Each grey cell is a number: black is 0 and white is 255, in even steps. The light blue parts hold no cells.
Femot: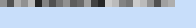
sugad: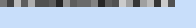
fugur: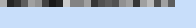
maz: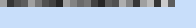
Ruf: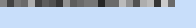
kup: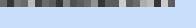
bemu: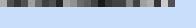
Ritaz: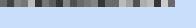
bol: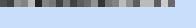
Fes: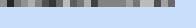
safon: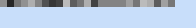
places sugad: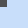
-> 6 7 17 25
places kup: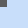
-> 8 12 16 17 19 25
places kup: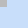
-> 5 22
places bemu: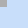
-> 1 22
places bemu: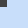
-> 7 14 17 18 20

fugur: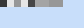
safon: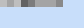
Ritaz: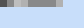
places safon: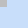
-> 1 3
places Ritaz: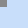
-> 2 5 6 7 8
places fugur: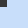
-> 1
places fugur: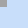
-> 6 7
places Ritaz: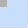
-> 4 9

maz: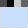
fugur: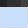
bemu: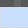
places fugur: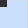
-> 2 3
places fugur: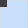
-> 4
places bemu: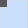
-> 1 2 4

